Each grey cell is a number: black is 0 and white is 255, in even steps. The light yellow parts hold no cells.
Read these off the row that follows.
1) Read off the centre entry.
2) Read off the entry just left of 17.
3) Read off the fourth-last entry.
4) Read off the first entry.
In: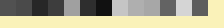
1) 17
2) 46
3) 167
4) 81

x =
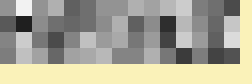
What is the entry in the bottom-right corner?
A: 82
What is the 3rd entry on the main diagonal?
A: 119
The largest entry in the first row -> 242
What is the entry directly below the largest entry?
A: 31
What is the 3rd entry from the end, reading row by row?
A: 125
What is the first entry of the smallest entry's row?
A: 89
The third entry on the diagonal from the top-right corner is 155
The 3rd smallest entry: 59
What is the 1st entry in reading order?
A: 147
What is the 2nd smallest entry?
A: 46
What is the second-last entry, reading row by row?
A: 67
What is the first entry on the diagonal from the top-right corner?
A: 75
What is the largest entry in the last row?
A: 192
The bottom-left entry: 125
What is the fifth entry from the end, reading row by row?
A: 119
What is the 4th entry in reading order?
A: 176
